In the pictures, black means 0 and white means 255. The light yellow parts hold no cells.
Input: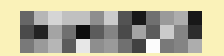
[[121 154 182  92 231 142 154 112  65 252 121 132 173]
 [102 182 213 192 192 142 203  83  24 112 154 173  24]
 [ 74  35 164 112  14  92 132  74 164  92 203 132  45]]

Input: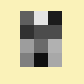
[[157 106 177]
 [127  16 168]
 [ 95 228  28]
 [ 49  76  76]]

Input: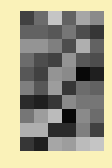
[[175 175  42  42 127  65]
 [148 148 127  77 175  98]
 [127  87 157  54 108  98]
 [118 157 187   8 138 108]
 [108  77  65 148  87  77]
 [ 98  98  87 118  77  54]
 [ 87  65 148 138   8  31]
 [ 65 108 197  98 166 138]
 [ 54  31 166 157 187 197]
 [ 42  31  54 138 118 118]]

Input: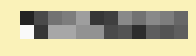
[[249  54 167 167 146 146  74  83  45  94  83  94]
 [ 35  74 114 125 158  54  63 137 114 137 125 103]]

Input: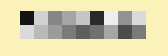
[[218 185 155 122  94 113 165  76 122]
 [ 20 208 134 165 197  42 238 146 218]]

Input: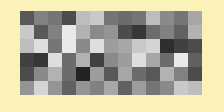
[[201  88 129 233 178 138 148  76  55 108 129  97 178]
 [189 222 117 233 138 222 157 167 201 212  46  65  76]
 [148 212 148  97 148 129 167  97 157 117 138 201 189]
 [ 88 129 117  76 189 201 117 108 117 189 138 117 167]
 [ 76 138 178 108  34 157  88 167 108  88 178 129  76]
 [ 65  55 222 108 178  65 138 157 222 167 108 233  97]]
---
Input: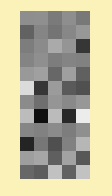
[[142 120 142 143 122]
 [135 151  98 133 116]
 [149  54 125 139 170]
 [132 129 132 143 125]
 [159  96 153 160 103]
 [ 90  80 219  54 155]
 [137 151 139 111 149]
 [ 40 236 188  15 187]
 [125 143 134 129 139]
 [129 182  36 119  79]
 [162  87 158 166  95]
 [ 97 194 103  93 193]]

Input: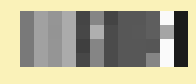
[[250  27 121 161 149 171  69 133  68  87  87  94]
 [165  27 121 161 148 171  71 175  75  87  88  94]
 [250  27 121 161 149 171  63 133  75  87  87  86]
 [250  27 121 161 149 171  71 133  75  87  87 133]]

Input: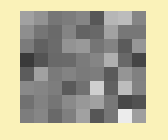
[[188 133 161 146 118 124 133  87 182]
 [119 119 142 117 106 132  99 104 162]
 [ 91 150 123  97 107 147 153 117 131]
 [104  69  58  84 105 106 123 133 175]
 [149 128  92 161 122 131 122 125  90]
 [189 130 137 133 125  90 113 207  97]
 [ 72  81 113 130 117 138 152 161 120]
 [236 158 125 134 105 127 161  86 118]]

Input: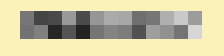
[[201 156 119  69  74 153  75 150 170 167 111 118 175]
 [116 214 114 128  38  84  35 117 131 124  81 158 145]]

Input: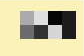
[[  5  28 171 223]
 [214  28 108  50]]

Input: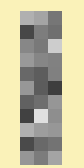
[[164 118 176]
 [125 111  71]
 [121 205 135]
 [134 129 153]
 [ 93 128 104]
 [ 92  62 151]
 [110 150  97]
 [223 142  65]
 [157 151 176]
 [105 115  74]
 [124 164 150]]

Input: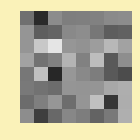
[[138 140 112  42 140 126 127 129]
 [ 93  97 149  94 100 137 141 119]
 [184 162 149 200 229 150 146 157]
 [ 89 142 162 114 129 180 129 189]
 [ 89  76 119 192  39 151 137 125]
 [168 174 121 114 108 149 148 149]
 [ 54 173 108 127 150 109 149 192]
 [121 175 141  62 104 135 125  99]]

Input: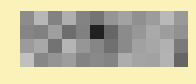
[[185 153 140 183 130 175 131 116 149 162 144 156]
 [157 145 133 129 159 109 129  33 102 139 151 169]
 [177 122 155 168 115 181 150 134 112 138 161 167]
 [179 102 192 135 148 157 131 137 132 173 164 162]]
